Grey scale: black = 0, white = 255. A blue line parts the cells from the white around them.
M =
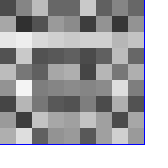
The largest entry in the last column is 195
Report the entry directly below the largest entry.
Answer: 182
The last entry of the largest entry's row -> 126
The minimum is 48
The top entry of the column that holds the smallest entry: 133
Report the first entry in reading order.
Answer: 75
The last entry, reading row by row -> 154
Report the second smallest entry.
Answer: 55
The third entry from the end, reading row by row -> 160
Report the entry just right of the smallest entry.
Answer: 82
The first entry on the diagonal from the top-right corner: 103
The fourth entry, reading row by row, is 103
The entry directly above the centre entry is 96
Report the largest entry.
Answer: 244
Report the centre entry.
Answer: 175
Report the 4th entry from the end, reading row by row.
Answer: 88
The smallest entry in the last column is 82
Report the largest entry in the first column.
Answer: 230
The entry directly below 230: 82
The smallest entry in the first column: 69
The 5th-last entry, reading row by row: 154
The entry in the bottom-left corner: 175
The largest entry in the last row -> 222
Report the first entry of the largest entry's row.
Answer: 147
